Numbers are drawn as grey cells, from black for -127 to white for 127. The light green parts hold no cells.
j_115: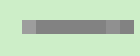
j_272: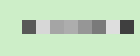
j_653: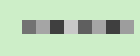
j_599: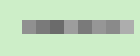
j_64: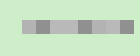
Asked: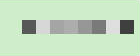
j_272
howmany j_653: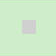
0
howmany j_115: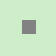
6
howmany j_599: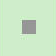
1
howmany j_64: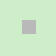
3
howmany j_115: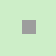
1
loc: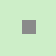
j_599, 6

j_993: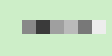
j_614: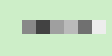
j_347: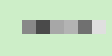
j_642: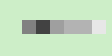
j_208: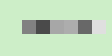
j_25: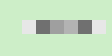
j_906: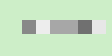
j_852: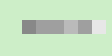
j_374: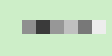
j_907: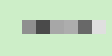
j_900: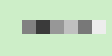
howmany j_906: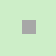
2
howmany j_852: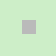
1
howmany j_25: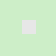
2

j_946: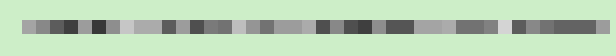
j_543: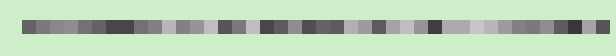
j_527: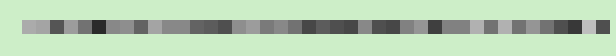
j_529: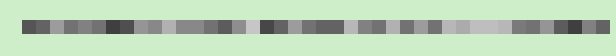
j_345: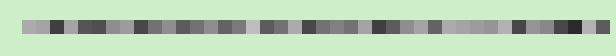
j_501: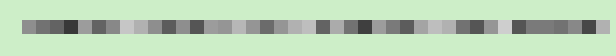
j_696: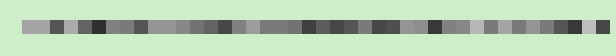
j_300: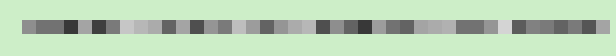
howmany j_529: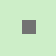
8
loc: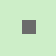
j_501, 17

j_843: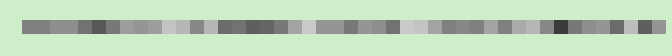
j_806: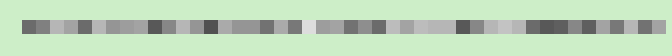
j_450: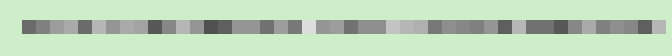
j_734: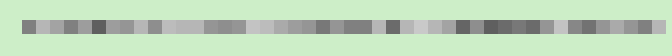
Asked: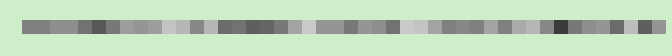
j_843
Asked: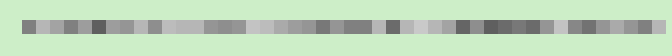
j_734
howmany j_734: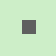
2
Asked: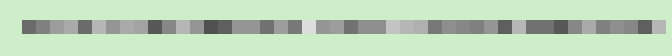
j_450
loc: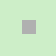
j_450, 28

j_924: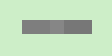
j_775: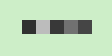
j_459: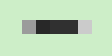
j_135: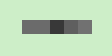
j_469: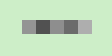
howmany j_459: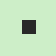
1
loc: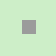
j_459, 0
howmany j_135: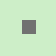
1
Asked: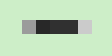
j_459
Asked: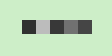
j_775
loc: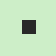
j_459, 1

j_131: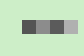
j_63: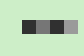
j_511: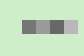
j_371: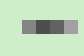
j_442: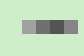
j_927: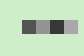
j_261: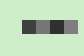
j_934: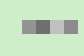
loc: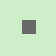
j_511, 2
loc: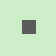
j_131, 2
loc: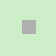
j_131, 3
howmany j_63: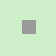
1
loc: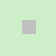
j_934, 2
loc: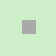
j_927, 3

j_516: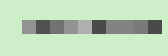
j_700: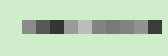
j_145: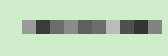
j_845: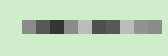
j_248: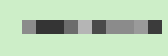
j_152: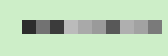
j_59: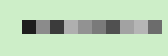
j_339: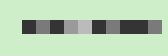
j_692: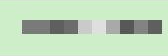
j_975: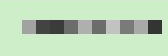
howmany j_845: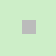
2
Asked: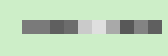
j_692
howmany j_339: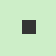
5
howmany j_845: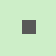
2
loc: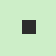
j_152, 0
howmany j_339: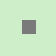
3

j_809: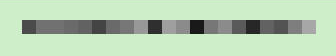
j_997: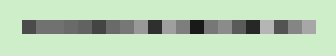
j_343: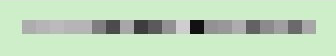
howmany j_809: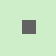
2
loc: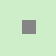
j_997, 19
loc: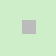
j_343, 2

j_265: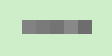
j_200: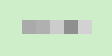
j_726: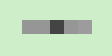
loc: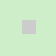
j_200, 2
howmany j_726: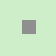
0
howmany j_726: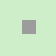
1
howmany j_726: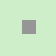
3
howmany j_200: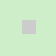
1

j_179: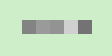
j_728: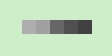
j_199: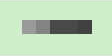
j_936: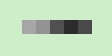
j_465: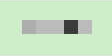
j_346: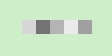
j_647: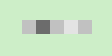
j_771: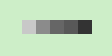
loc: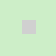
j_179, 3
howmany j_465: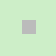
3
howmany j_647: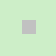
3

